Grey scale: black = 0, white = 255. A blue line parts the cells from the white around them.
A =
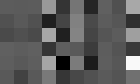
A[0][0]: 92
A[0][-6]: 52
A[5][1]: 66
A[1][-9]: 89
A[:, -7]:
[153, 31, 167, 53, 166, 121]
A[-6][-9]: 91
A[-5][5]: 129
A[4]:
[94, 89, 94, 166, 0, 123, 28, 94, 87, 249]
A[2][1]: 80
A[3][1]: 93
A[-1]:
[89, 66, 89, 121, 54, 72, 81, 90, 84, 112]
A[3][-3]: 93
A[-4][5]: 132
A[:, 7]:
[96, 92, 85, 93, 94, 90]
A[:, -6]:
[52, 69, 32, 94, 0, 54]

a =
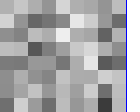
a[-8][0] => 177
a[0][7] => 148
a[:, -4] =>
[175, 231, 174, 200, 173, 172, 159, 151]
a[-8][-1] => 189
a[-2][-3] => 204
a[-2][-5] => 184
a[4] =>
[123, 121, 152, 151, 118, 173, 229, 90, 109]
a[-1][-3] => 173
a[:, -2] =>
[148, 152, 98, 174, 90, 207, 111, 59]
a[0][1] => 198
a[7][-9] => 111
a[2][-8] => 131
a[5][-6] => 133
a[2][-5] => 238
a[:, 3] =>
[148, 116, 173, 126, 151, 133, 151, 110]
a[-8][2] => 174
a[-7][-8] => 148
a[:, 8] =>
[189, 108, 179, 142, 109, 195, 189, 185]
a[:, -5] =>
[213, 136, 238, 159, 118, 194, 184, 188]

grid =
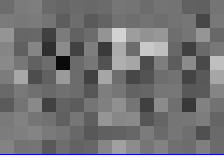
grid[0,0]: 109
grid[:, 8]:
[118, 114, 210, 171, 175, 110, 118, 144, 135, 98, 160]
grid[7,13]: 56
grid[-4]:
[91, 116, 137, 65, 99, 92, 117, 128, 144, 117, 64, 139, 111, 56, 129, 114]
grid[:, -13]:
[106, 116, 64, 47, 109, 97, 105, 65, 113, 122, 89]
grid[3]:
[133, 96, 133, 47, 140, 66, 126, 58, 171, 108, 200, 190, 104, 64, 106, 120]
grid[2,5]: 98
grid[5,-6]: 83
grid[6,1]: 121
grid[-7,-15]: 119
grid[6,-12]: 112
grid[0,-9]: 107
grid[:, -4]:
[115, 115, 110, 104, 93, 114, 119, 111, 117, 118, 112]
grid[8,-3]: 118
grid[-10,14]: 71
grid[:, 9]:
[116, 110, 157, 108, 166, 71, 99, 117, 138, 103, 140]
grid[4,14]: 73
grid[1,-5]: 110
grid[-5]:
[105, 121, 112, 105, 112, 108, 87, 126, 118, 99, 102, 118, 119, 88, 90, 133]
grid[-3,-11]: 118
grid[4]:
[137, 119, 97, 109, 10, 107, 119, 82, 175, 166, 76, 126, 93, 139, 73, 191]
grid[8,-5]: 101
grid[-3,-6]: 86
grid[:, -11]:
[106, 109, 98, 66, 107, 108, 108, 92, 118, 104, 99]

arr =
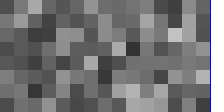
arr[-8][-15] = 79
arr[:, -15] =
[79, 119, 103, 76, 87, 126, 111, 76]
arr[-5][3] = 110
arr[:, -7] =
[106, 102, 124, 170, 79, 125, 160, 88]
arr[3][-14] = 89
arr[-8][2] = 168
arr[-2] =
[111, 119, 54, 93, 132, 75, 111, 86, 160, 179, 127, 166, 89, 102, 99]
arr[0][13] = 138
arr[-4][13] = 121
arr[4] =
[87, 80, 64, 98, 68, 92, 169, 64, 79, 112, 114, 115, 112, 121, 115]
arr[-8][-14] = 121
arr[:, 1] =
[121, 154, 89, 89, 80, 102, 119, 112]
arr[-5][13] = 126
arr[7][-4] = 151
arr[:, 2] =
[168, 97, 61, 81, 64, 92, 54, 105]
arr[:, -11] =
[85, 98, 144, 142, 68, 146, 132, 91]
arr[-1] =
[76, 112, 105, 145, 91, 72, 80, 109, 88, 167, 162, 151, 77, 128, 64]
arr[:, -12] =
[102, 67, 64, 110, 98, 82, 93, 145]
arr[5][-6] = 120
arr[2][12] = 194
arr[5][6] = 110
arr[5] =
[126, 102, 92, 82, 146, 120, 110, 56, 125, 120, 108, 70, 146, 127, 178]
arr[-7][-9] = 99
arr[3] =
[76, 89, 81, 110, 142, 93, 92, 97, 170, 51, 119, 82, 102, 126, 145]
